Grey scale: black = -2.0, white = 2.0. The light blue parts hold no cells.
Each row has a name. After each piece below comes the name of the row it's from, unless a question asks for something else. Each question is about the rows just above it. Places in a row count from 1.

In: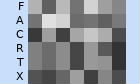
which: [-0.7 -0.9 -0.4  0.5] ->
X
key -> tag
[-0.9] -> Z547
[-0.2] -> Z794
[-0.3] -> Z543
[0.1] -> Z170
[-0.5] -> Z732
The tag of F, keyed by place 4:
Z794
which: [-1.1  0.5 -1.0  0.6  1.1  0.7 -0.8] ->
C

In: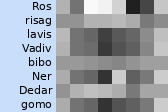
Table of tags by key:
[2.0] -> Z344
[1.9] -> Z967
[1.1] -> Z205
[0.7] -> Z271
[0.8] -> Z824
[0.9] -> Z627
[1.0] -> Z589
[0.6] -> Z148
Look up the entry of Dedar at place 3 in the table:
Z589
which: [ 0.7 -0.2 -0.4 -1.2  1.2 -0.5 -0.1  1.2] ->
Ner
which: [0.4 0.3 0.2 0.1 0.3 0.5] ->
bibo
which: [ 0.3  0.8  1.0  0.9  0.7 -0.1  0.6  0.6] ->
Dedar
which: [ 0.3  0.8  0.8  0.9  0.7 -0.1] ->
risag
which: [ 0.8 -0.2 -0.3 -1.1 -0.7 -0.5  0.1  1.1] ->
Vadiv
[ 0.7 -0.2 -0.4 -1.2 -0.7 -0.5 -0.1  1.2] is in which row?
gomo

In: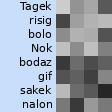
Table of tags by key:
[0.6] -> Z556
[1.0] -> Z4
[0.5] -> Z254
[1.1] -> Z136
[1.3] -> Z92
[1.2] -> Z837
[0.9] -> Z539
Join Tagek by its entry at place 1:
Z837
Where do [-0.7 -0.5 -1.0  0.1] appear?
gif
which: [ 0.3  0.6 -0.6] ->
Tagek
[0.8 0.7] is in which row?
bolo
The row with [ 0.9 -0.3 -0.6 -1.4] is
sakek

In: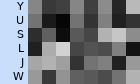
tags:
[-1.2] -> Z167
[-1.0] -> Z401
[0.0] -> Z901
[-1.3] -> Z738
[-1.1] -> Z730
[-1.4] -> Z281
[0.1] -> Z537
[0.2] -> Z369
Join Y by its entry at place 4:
Z537
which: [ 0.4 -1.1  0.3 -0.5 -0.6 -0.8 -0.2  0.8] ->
W
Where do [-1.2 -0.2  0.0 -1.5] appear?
J

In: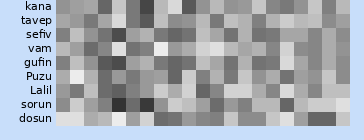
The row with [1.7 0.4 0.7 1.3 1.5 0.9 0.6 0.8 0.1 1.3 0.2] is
vam
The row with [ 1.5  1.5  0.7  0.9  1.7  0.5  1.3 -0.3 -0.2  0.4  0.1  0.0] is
dosun
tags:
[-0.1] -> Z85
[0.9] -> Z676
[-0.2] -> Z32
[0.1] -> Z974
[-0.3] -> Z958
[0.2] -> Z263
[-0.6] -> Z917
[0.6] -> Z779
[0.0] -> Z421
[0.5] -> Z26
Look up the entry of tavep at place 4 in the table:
Z779
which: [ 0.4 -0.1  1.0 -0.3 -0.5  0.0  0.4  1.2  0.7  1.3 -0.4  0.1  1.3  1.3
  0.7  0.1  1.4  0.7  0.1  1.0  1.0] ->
Lalil

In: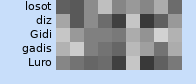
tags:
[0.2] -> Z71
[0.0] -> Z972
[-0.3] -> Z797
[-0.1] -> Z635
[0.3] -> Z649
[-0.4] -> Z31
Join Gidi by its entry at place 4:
Z972
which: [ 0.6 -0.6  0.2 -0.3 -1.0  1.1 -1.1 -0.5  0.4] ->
diz
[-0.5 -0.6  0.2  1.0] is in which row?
losot
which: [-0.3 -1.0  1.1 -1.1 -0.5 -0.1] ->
Luro
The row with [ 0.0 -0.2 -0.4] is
gadis

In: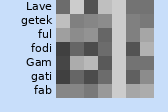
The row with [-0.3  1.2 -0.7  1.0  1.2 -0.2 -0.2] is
Lave
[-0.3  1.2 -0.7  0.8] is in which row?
fodi
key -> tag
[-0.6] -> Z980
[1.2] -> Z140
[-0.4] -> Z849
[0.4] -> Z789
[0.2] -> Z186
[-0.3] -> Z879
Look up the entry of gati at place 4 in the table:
Z879

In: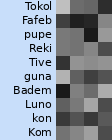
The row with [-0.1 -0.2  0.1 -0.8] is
Reki
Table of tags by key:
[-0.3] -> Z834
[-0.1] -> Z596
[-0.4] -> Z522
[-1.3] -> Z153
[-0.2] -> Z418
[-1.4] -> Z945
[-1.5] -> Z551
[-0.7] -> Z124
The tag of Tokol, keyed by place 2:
Z834
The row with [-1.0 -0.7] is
guna
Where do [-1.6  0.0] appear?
Badem
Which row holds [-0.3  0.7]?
Badem

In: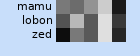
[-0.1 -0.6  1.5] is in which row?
zed
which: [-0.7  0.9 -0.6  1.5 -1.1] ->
lobon
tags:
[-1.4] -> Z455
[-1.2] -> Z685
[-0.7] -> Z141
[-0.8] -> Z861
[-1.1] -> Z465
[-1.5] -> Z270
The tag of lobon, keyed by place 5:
Z465
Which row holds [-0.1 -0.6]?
zed
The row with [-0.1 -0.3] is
mamu
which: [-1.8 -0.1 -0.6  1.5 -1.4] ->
zed

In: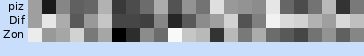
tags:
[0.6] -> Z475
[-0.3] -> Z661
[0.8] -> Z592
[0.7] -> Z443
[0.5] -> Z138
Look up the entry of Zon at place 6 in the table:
Z475
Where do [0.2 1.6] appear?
piz
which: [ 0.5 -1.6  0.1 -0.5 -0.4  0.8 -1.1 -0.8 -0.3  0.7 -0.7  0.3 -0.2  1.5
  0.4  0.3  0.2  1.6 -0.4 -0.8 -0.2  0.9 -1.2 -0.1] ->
piz
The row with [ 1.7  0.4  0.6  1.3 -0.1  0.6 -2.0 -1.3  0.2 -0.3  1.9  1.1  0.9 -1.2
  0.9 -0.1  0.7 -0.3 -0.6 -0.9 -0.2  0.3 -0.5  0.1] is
Zon

